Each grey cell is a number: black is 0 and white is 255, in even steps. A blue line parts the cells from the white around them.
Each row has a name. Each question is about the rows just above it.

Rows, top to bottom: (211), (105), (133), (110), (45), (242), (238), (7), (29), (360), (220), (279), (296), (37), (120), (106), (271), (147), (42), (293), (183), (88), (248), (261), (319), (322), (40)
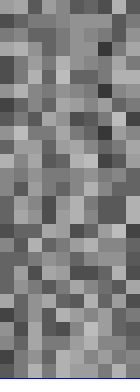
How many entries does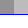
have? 2
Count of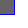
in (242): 3
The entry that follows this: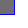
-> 89

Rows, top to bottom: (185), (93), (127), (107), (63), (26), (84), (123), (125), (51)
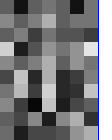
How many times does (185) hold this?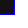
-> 2
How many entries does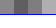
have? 4
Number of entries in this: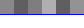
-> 6
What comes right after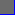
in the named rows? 29
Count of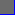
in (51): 1
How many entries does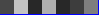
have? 7

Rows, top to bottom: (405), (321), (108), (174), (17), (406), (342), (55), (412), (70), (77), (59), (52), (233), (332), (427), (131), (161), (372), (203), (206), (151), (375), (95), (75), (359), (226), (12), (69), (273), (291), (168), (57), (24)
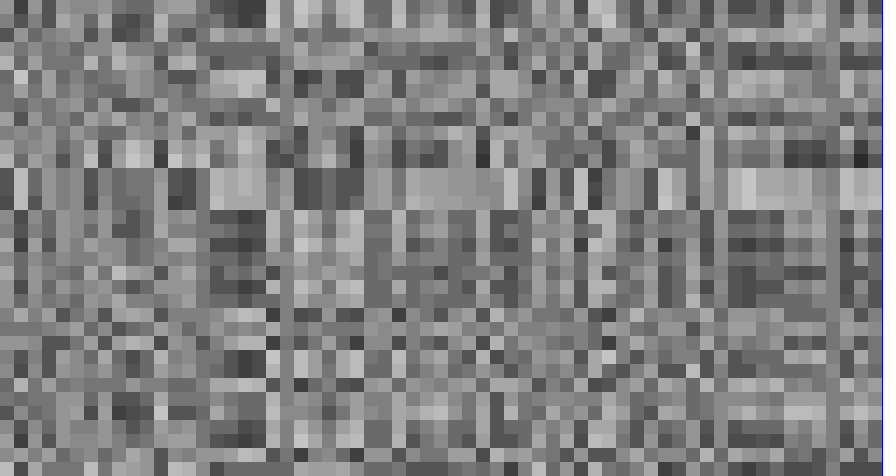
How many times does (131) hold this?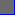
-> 13
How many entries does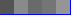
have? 5
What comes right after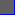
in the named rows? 178
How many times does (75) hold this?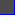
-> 3
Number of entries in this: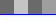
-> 4

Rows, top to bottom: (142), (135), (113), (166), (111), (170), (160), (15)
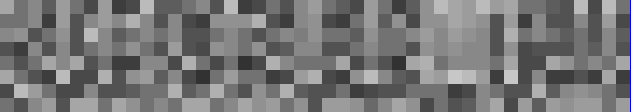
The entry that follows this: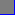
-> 145
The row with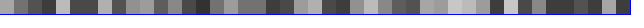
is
(170)
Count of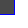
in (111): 6
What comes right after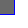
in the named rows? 136
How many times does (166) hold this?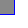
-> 11
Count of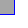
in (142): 3
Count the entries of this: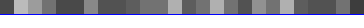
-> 26

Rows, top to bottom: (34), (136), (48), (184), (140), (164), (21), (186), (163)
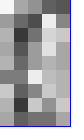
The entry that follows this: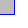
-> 179
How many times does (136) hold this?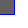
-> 0
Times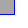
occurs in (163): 2
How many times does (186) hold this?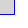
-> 0

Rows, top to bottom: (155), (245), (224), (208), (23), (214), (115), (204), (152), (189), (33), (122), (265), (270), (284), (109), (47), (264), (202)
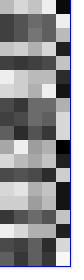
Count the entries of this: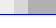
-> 4
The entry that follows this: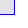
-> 176

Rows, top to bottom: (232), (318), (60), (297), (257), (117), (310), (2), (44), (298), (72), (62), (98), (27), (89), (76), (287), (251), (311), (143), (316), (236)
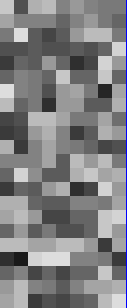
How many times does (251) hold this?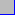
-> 4
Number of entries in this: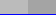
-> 4
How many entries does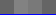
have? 4
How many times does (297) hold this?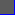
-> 2
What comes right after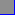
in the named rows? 91
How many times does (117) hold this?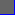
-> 5
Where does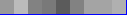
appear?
(316)

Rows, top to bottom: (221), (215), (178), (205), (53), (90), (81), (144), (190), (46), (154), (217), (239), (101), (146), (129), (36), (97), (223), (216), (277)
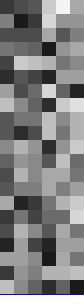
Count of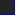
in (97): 2
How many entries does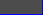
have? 3

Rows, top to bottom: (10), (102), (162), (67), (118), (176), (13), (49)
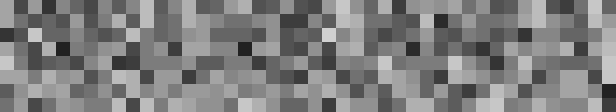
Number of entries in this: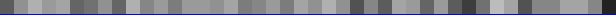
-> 44
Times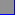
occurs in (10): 5

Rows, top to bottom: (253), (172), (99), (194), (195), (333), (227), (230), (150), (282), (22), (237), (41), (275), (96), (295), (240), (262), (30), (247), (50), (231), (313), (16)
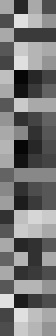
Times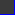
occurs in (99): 3
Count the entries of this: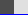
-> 2
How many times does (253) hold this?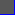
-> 0
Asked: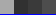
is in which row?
(247)
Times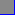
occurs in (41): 3
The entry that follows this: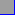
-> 28
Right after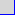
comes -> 202

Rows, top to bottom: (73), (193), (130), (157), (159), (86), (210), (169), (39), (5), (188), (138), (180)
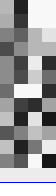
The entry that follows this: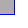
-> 54
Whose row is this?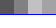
(5)
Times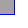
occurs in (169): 2
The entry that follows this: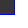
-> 248
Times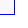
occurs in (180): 0
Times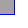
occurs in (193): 0
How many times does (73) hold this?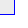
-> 0

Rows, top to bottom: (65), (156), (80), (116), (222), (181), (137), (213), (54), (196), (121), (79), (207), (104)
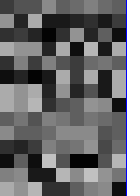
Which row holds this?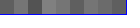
(54)
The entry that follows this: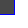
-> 107
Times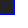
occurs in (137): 2
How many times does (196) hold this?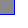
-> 4
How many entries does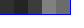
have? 5
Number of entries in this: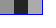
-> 3

